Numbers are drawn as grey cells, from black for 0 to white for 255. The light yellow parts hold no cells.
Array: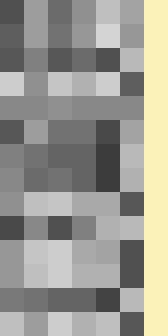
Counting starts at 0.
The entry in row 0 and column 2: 107
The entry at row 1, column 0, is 94
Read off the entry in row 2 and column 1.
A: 128
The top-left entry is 80
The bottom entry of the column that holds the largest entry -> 191
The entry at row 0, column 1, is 157
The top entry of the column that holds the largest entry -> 191
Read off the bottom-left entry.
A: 191
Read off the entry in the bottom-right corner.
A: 87
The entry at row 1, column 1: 157
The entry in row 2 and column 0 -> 87
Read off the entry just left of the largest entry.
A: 151
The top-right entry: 163

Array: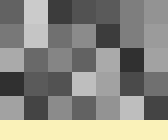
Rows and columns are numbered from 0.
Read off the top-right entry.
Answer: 147
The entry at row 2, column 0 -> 170
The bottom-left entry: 162
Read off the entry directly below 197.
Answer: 105
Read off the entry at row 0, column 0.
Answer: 98
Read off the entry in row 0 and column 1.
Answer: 203
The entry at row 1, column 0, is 120
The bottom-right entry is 68

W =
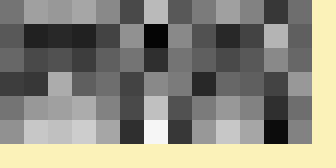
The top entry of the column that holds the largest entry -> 186
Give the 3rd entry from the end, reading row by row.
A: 166
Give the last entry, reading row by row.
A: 130
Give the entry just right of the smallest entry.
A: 137
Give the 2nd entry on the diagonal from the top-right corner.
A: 180
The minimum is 5
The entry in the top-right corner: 110
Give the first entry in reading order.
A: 116
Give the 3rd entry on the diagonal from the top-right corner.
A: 88
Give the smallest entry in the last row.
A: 12
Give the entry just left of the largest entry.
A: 47
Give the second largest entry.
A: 205
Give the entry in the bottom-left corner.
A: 145
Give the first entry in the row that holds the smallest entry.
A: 88
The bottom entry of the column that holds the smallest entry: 246
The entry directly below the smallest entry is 47
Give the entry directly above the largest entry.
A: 192
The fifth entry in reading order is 137
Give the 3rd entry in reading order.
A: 152
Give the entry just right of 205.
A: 166
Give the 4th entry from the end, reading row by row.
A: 199
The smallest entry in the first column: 61
